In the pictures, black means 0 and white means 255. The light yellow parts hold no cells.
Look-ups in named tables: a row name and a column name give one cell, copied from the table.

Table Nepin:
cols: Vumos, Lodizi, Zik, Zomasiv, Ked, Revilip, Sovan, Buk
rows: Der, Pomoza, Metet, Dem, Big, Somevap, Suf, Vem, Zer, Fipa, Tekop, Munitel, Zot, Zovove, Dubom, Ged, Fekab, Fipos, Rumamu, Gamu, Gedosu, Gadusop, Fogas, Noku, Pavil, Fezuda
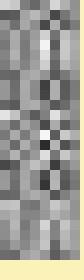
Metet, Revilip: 173
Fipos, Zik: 166
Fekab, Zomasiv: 191
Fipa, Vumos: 150
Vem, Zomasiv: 171
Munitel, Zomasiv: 92
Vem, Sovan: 121

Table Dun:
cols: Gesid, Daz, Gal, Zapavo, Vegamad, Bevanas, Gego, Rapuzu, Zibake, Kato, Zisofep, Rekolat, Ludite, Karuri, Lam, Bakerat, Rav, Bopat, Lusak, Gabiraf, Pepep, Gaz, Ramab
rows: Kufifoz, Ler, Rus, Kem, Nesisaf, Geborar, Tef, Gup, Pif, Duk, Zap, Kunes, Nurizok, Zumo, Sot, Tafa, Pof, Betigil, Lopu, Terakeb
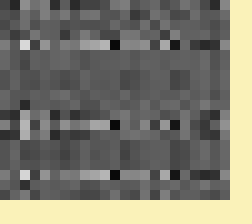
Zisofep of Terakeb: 85
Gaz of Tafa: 87
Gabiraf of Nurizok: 74
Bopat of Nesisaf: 23
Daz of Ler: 74
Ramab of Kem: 94
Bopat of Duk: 90
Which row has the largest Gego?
Nurizok

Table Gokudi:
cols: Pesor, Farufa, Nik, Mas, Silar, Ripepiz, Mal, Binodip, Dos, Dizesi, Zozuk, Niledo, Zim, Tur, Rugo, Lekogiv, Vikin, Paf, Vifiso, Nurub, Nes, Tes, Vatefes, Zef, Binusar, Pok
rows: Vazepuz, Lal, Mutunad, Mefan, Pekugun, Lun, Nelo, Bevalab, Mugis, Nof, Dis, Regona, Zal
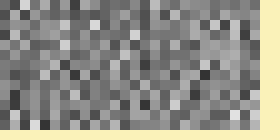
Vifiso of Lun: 113
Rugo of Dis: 53
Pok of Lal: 149
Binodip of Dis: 140
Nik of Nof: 126
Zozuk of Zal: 115
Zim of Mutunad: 99
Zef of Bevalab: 165
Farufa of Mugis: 125
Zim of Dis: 73

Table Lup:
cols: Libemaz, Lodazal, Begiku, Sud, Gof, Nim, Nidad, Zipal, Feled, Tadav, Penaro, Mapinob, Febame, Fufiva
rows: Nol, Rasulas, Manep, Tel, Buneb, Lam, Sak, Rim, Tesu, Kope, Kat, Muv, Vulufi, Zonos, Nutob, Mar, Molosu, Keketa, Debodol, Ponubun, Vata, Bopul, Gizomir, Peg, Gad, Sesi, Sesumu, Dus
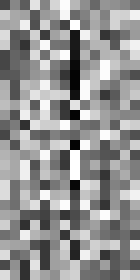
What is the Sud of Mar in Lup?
164
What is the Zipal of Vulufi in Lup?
148
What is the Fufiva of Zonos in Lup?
80
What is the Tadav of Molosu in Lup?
172
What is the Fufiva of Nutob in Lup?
209
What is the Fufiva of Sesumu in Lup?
78
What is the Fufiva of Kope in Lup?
200
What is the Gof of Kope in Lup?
201
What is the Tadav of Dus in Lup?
108

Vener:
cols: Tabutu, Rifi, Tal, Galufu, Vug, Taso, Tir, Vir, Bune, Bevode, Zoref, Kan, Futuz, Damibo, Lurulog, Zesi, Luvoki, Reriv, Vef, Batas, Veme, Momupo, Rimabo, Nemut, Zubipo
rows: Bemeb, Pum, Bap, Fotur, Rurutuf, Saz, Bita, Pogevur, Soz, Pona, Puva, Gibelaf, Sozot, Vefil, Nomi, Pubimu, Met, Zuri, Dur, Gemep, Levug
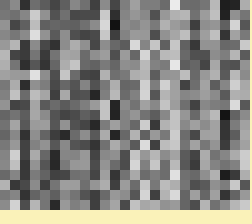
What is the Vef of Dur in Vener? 117
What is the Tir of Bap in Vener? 98
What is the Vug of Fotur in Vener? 146
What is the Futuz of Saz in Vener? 155
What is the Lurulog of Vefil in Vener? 97
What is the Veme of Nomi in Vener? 119
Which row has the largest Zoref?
Bap

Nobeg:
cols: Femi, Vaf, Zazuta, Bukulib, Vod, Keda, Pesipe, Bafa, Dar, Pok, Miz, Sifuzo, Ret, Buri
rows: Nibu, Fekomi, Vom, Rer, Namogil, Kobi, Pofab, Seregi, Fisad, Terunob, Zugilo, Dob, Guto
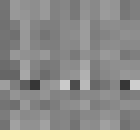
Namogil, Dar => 156
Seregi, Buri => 149
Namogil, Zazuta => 152
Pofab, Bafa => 139
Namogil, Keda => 126
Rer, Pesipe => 138
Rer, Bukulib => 129
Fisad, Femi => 158

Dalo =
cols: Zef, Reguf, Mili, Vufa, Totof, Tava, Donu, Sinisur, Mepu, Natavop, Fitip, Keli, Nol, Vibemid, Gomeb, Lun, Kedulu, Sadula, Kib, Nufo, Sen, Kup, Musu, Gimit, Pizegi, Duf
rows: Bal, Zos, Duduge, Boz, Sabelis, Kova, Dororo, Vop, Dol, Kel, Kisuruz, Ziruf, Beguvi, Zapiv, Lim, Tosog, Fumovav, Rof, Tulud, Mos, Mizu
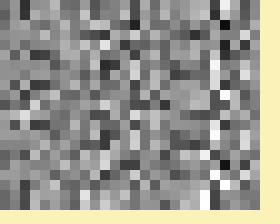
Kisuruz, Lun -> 126
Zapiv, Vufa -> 157
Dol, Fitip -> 107
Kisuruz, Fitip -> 208
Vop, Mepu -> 91
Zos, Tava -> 168
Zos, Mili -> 52
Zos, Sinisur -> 120
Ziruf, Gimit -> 146
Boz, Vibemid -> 203
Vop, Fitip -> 66
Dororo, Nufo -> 130
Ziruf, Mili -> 221
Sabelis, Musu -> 33
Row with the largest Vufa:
Kisuruz

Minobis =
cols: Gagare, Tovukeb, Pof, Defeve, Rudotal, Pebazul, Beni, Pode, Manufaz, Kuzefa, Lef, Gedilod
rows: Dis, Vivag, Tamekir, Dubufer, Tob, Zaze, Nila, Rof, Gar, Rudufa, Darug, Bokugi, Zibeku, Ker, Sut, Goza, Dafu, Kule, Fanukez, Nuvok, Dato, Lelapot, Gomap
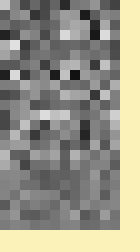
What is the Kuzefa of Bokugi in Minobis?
118
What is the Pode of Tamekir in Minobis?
168
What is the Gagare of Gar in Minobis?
125
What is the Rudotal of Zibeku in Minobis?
64
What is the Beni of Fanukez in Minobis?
111
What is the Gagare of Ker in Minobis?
116
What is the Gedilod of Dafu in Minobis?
92
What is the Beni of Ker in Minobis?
141
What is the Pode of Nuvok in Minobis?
104
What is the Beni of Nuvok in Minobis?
90
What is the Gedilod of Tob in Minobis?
73
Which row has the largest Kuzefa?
Sut

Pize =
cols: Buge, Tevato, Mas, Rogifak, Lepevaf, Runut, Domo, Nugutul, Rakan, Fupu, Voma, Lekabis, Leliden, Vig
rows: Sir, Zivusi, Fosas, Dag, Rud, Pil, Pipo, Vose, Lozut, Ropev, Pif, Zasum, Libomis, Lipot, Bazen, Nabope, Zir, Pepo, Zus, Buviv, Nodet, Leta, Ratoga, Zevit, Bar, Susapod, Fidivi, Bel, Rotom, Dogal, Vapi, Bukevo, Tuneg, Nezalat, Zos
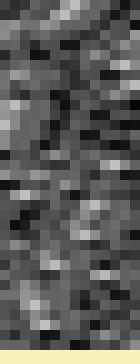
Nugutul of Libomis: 94
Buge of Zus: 18
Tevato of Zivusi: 53
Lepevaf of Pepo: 134
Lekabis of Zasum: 79
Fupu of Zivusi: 102
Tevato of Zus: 27
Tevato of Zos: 98
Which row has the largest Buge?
Libomis

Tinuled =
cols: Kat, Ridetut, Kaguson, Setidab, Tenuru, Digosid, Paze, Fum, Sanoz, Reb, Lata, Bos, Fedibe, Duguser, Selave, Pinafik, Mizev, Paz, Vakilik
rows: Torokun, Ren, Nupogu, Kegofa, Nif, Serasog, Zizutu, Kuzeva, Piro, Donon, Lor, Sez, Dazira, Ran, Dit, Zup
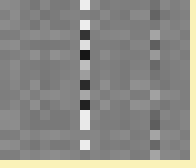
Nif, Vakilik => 132
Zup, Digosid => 141
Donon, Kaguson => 138
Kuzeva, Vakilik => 129
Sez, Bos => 126
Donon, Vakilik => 127
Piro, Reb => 124
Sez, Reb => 134
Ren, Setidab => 131
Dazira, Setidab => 120
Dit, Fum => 128
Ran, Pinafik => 164
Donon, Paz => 134
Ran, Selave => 125
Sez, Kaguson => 126
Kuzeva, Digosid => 125
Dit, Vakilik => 133
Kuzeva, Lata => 131
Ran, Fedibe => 138

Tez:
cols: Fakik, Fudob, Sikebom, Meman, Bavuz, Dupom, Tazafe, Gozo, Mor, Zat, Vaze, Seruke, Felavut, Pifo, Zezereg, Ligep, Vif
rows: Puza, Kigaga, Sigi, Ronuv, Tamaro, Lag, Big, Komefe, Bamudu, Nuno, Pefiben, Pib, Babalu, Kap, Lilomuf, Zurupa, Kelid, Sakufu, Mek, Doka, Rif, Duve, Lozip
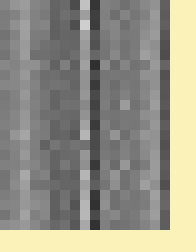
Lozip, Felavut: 115
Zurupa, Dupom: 100
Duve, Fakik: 117
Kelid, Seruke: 107
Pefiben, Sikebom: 144
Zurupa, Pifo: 119
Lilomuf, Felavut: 128
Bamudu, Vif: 87
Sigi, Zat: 60
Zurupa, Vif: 86
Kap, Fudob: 149
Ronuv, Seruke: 133
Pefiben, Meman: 129
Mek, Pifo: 125
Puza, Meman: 133
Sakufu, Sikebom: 168
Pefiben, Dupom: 100
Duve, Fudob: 133
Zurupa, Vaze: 121
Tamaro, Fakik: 122

